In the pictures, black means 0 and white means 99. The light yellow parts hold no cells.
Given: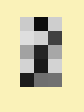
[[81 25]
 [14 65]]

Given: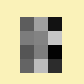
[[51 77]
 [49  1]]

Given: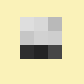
[[81 80]
 [14 27]]

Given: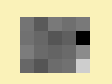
[[40 33]
 [41 39]]

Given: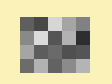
[[85 33]
 [36 41]]

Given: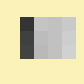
[[73 75]
 [72 75]]

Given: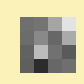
[[53 40]
 [73 44]]
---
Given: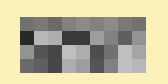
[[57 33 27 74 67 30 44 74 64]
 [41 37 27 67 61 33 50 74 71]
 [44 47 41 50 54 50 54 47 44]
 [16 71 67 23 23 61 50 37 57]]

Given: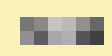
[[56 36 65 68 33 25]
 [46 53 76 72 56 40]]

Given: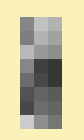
[[52 25 21]
 [42 28 21]
 [32 39 35]
 [28 42 39]
 [79 55 46]
 [72 59 55]
 [49 69 63]
 [52 75 69]]

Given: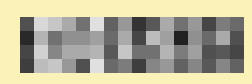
[[16 70 44 56 56 62 41 66 27 73 62 13 56 41 66 31]
 [24 73 77 59 31 87 41 48 24 52 59 38 52 34 52 38]
 [27 81 52 66 66 70 34 77 44 44 70 48 62 31 34 27]
 [31 84 77 66 44 87 38 59 20 34 66 44 59 27 48 41]]

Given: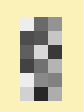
[[81 15 67]
 [30 33 77]
 [92 41 57]
 [26 44 70]
 [92 53 50]
 [37 84 22]]

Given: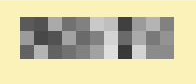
[[60 28 32 63 41 50 82 41 66 47 57]
 [35 32 66 44 50 78 74 25 60 70 50]
 [38 70 38 44 50 63 86 22 82 54 54]]

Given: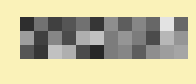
[[33 21 75 68 29 15 48 52 36 55 61 64]
 [61 25 52 29 68 75 48 58 48 29 71 58]
 [18 44 25 33 44 21 55 36 52 40 88 40]]

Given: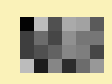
[[73 11 52 17 42 59]
 [24 31 38 52 49 27]
 [24 42 27 56 46 46]
 [ 1 73 31 66 63 35]]

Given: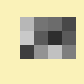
[[78 35 18 35]
 [71 45 42 28]
 [24 57 75 49]]
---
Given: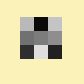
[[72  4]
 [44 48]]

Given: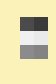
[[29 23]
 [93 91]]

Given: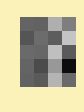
[[39 38]
 [33 42]]

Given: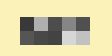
[[22 68]
 [33 28]]

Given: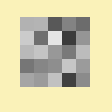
[[69 70]
 [79 43]]

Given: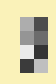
[[67 30]
 [58 42]]

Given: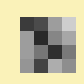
[[23 29]
 [61 16]]

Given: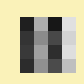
[[12 67]
 [20 54]]

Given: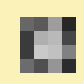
[[40 35]
 [23 68]]
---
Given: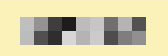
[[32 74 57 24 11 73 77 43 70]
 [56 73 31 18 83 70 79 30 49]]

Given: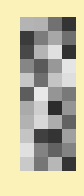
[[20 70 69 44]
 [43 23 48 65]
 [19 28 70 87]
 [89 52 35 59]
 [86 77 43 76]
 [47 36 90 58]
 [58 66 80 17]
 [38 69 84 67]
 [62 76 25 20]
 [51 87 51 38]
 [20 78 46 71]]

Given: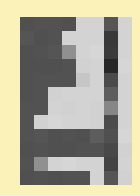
[[82 31 32 32 31 82 82 33]
 [82 33 31 32 82 82 82 22]
 [82 31 32 33 56 82 83 23]
 [83 31 31 31 32 81 82 15]
 [82 31 32 32 32 77 82 29]
 [82 31 32 81 82 82 82 36]
 [82 32 32 82 81 82 81 52]
 [82 32 81 83 82 82 81 29]
 [83 32 33 31 32 31 36 31]
 [81 31 32 31 31 32 32 28]
 [82 32 56 82 83 82 82 26]
 [81 31 32 31 32 32 82 33]]

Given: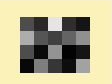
[[ 8 30 16 89 18]
 [56 67 33 25 39]
 [ 8 30  4 57  1]
 [63  3 49 21  5]]

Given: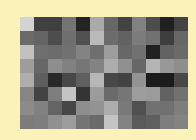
[[26 82 25 25 45 14 66 40 26 50 30 13]
 [40 41 39 30 43 31 72 42 38 48 44 24]
 [41 75 43 42 44 51 43 61 40 44 13 38]
 [55 61 40 55 50 46 51 67 56 40 70 59]
 [28 67 37 16 28 37 71 28 26 57 11 11]
 [44 52 26 49 76 20 60 41 46 61 60 38]
 [49 54 50 39 27 55 57 67 47 31 44 44]
 [51 48 49 56 61 45 41 76 51 35 37 49]]

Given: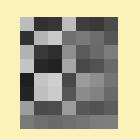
[[29 73 19 21 73 24 22]
 [33 19 70 78 43 47 42]
 [48 69 22 18 55 35 41]
 [41 76 15 13 65 28 32]
 [45 12 76 80 28 60 55]
 [41 14 74 79 33 54 50]
 [36 61 29 30 60 34 32]
 [49 47 43 41 43 45 48]]

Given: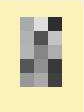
[[18 66 86]
 [76 69 32]
 [67 70 52]
 [22 33 56]
 [25 59 66]]

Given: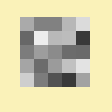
[[85 66 50 50 71]
 [22 40 92 72 73]
 [41 48 61 54 42]
 [88 64 42 60 75]
 [63 80 48 32 22]]
